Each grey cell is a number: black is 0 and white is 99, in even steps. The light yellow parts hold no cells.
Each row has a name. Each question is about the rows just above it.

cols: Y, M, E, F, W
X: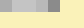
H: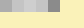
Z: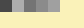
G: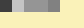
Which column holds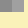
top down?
W
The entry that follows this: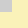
[76]
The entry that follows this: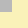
[54]
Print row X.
[67 76 76 72 54]

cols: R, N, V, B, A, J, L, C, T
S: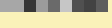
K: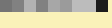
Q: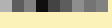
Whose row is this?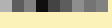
Q
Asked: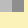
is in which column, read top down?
L
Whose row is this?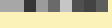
S

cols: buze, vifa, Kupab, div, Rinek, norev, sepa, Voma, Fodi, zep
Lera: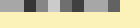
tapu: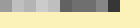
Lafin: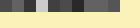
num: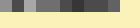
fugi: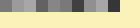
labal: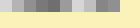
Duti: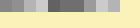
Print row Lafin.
[29 38 21 79 25 29 16 38 38 33]
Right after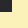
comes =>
[38]

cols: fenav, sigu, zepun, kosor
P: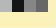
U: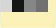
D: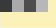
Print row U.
[83  8 52 44]
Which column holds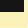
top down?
sigu
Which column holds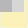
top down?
fenav
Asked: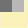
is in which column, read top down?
kosor
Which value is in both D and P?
[71]
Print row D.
[22 66 30 71]

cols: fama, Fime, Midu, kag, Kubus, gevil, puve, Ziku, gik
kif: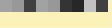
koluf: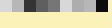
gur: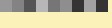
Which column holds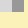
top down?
fama
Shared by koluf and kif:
[20]
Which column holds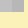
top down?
Ziku
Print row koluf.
[84 71 20 37 46 84 67 71  5]
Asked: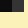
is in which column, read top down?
gik
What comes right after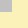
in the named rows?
[25]
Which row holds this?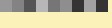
gur

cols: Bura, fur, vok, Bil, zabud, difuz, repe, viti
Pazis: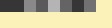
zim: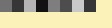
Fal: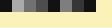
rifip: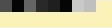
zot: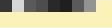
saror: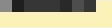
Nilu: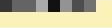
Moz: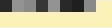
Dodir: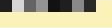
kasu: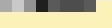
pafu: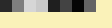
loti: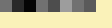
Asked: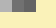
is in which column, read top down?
vok
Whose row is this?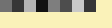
zim
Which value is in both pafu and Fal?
[49]
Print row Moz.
[16 57 53 21 57 16 12 53]
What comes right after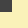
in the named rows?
[2]

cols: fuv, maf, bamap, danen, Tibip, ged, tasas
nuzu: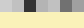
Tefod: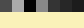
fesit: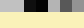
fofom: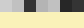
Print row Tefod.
[29 66  1 53 20 15 11]
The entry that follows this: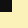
[1]

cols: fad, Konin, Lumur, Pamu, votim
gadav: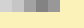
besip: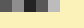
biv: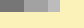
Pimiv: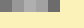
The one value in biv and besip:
[73]
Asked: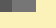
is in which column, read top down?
fad
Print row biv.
[46 46 63 63 73]
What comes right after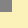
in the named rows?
[59]
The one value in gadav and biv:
[63]
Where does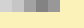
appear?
gadav

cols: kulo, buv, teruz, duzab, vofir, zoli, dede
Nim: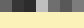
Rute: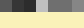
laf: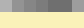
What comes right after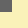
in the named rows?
[21]
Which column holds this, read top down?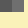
zoli
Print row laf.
[69 57 52 48 43 43 61]

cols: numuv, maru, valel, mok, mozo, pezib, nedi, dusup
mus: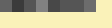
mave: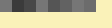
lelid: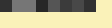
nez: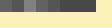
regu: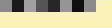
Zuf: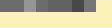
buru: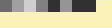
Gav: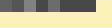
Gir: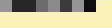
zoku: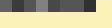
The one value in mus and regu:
[33]
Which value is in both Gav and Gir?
[42]

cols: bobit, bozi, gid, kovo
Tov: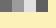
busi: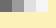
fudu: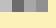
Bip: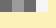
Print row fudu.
[74 42 65 56]
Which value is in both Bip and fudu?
[42]

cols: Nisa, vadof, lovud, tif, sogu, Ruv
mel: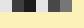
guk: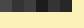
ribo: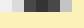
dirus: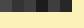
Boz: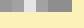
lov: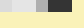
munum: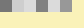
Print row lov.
[85 89 89 68 20 20]
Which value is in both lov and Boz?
[89]
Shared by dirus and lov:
[20]
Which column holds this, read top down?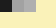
tif
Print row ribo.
[93 85 28 20 28 76]
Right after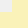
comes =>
[85]
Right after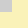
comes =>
[85]

